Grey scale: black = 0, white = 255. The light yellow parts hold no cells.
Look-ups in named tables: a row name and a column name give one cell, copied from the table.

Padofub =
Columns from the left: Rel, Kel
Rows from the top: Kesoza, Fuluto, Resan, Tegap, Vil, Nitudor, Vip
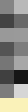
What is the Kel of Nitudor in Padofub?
22
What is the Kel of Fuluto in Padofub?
105
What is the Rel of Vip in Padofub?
124
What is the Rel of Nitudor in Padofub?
64
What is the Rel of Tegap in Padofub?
84
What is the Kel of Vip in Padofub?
214
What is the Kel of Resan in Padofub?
154
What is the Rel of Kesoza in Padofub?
133
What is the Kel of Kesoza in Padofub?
185
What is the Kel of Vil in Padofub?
167
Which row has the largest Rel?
Resan

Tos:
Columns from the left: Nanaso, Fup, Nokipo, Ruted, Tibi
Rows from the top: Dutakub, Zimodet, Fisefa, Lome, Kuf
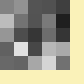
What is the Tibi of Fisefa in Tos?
53
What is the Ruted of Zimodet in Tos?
122
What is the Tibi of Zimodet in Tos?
31
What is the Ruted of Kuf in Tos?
213
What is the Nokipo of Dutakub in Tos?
84
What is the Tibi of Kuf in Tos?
113
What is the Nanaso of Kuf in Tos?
104
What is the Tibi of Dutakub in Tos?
63
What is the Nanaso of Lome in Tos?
97
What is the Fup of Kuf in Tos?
100
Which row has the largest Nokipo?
Kuf

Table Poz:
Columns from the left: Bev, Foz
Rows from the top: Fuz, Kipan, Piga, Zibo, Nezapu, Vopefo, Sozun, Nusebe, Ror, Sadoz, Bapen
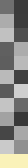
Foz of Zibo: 172
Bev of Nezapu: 94
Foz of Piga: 79
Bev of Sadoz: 70
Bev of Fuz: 111
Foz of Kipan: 60
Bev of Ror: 162
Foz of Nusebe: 105
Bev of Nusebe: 196
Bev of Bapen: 202
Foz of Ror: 56
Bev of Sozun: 90
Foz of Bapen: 144
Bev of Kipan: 172
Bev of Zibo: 96
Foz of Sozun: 207
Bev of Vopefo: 186
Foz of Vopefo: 65
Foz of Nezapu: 186
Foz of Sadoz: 168
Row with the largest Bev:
Bapen

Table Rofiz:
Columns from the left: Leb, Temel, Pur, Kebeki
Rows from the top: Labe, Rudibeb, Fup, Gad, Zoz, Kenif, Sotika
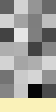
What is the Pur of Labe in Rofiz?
149
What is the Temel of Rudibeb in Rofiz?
162
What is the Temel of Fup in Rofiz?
230
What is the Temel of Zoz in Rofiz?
165
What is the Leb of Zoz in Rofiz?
211
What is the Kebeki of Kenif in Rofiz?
146
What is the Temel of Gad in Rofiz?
177
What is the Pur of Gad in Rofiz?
65
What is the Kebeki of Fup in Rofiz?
72
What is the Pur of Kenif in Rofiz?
213
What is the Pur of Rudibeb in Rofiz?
126
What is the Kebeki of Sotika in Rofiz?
74
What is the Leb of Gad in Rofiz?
174
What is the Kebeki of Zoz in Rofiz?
213
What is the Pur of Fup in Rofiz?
127
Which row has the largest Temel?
Fup

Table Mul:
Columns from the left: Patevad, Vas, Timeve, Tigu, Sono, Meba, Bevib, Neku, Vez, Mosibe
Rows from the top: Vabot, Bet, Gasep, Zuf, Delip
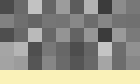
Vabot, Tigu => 102
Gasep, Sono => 148
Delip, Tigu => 134
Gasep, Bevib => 150
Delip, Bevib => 104
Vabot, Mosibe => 120
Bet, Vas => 111
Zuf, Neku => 196

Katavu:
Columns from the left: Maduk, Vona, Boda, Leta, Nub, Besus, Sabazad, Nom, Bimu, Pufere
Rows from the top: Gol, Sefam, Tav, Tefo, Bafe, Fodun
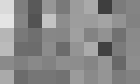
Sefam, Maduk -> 228
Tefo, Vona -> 109
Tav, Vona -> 121
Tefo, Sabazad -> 171
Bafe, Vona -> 128
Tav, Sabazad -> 131
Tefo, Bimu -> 123
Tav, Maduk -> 182
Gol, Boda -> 89
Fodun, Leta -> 118
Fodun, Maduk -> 170
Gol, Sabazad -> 170
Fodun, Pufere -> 130

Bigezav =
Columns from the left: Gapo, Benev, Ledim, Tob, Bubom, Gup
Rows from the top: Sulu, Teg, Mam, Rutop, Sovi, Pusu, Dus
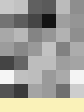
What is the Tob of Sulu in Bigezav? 90
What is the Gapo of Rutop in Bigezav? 156
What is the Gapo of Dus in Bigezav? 83
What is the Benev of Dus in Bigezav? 58
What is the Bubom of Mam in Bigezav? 178
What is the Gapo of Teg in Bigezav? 115
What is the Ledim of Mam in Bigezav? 132
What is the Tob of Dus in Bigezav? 154
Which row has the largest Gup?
Pusu

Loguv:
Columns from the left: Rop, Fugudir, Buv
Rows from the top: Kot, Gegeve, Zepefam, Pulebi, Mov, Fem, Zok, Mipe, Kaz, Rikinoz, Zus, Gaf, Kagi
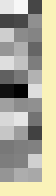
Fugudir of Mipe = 140
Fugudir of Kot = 247
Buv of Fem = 178
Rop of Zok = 16
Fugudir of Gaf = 129
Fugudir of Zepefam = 139
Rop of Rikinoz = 198
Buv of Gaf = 208
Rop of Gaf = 125
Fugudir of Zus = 126
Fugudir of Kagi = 173
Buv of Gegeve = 144
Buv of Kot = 70
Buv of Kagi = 168
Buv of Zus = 129
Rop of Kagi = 149
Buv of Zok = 222
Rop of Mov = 222
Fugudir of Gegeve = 72
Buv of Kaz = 115
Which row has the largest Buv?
Zok

